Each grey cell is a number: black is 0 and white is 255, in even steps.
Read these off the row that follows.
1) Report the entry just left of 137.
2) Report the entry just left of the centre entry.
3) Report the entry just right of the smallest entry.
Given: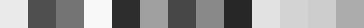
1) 71
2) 160
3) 226

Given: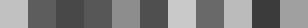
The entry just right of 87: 141
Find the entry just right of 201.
105
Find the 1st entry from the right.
160

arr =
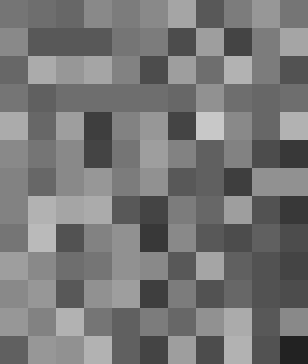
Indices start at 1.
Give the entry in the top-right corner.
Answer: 117
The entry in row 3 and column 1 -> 103
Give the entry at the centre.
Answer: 145
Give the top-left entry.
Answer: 117
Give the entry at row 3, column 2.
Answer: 171
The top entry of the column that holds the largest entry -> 88
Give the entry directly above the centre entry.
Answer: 158
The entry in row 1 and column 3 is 103
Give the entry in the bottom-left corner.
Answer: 96
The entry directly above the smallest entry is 137
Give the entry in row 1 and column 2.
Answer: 110
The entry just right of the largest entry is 137
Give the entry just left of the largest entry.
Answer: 68
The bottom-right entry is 34
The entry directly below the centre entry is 68
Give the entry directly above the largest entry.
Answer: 145
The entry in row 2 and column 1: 137
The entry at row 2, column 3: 88
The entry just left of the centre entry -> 124
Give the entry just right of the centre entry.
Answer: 88
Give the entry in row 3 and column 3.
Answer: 151
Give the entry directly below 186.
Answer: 137

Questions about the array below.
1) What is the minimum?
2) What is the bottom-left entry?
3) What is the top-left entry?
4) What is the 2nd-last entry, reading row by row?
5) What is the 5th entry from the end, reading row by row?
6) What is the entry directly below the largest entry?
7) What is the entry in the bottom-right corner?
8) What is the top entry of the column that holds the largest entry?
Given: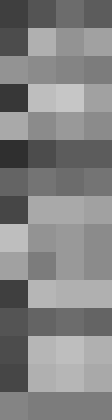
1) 47
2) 132
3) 63
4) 124
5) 169
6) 153
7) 124
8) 108

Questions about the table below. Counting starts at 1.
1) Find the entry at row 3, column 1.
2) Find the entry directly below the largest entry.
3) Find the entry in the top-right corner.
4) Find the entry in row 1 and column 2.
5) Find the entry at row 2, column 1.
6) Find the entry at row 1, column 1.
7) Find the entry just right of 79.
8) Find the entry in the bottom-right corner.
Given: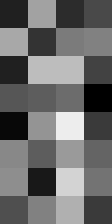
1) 32
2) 154
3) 73
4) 162
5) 168
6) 32
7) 129
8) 58

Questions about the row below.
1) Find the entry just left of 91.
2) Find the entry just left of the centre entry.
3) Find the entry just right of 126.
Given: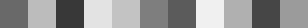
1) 126
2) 195
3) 91

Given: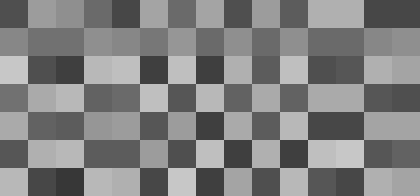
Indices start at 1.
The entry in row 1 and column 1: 79
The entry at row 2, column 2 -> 113
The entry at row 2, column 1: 135
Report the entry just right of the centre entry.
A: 98
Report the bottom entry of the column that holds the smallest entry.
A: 55
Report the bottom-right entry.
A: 164
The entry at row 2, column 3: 113
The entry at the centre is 184
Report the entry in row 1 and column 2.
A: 156
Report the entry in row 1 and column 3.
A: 143
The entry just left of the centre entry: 86
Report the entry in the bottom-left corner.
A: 184
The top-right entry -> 71
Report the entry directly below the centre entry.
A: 63
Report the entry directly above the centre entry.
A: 63
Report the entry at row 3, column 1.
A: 199
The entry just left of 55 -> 71

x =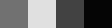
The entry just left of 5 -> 66
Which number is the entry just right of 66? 5
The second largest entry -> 113
